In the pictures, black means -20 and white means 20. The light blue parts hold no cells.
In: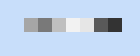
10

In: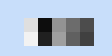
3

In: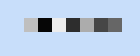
17

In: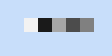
6

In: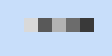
8

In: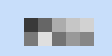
7

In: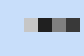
0

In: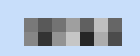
-2

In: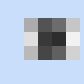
-3

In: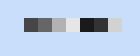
8
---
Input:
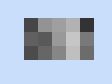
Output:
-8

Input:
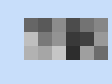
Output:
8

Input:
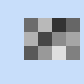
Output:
-6

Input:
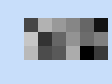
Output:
9

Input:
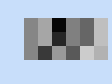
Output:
1

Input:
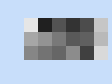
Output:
1

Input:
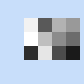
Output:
-13

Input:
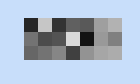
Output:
-4

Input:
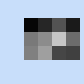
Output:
0

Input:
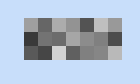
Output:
-6
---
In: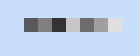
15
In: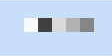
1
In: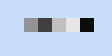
-18
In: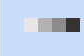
-12
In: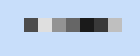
10
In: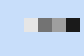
-16
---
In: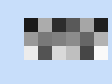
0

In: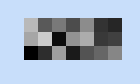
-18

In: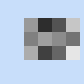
2

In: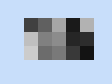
2

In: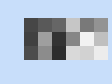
-12

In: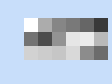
3
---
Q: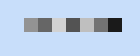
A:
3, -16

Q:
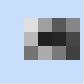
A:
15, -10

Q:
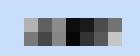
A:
8, 11

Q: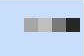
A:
6, -14

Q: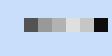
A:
-7, -18

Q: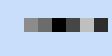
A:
2, -13

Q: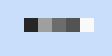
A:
-14, 19

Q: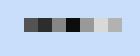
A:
-7, 8

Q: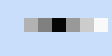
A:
8, 19

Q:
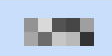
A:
3, -12
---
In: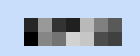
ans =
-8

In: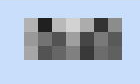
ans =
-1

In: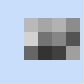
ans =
1

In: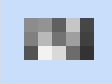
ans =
5

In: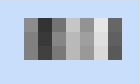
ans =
15

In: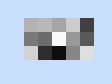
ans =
4
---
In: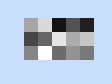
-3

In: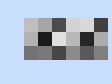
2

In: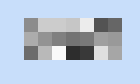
-11

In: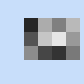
-9

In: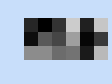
-2

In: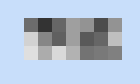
-2

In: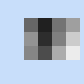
-8
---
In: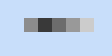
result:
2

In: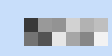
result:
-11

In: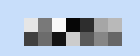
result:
16

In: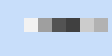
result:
18

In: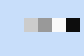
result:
12

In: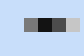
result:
-1

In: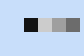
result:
-17
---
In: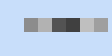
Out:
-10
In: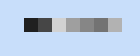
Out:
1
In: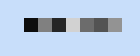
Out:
-3
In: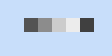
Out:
12
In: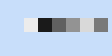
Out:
3
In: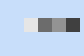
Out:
-3
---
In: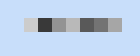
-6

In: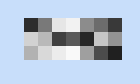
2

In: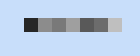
-6

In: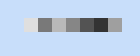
-7

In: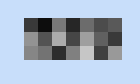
-3

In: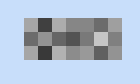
1

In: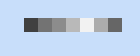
18
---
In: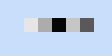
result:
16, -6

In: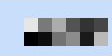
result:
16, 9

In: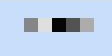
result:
1, 7

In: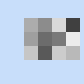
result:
7, 9

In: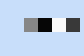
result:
1, -11

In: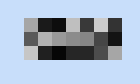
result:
6, 6

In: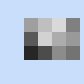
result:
5, -2
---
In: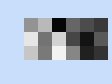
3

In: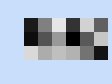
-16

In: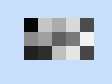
-19

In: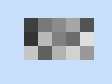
-10

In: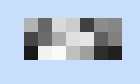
8

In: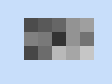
-8

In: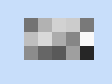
-2

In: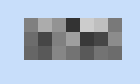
0
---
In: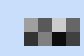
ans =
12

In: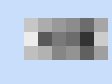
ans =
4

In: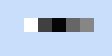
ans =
-19

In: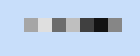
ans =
-3

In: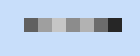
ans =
11

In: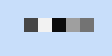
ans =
-18
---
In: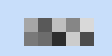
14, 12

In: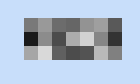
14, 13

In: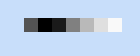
19, 15

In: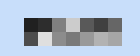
15, 12

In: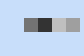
10, 5

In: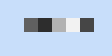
18, 8
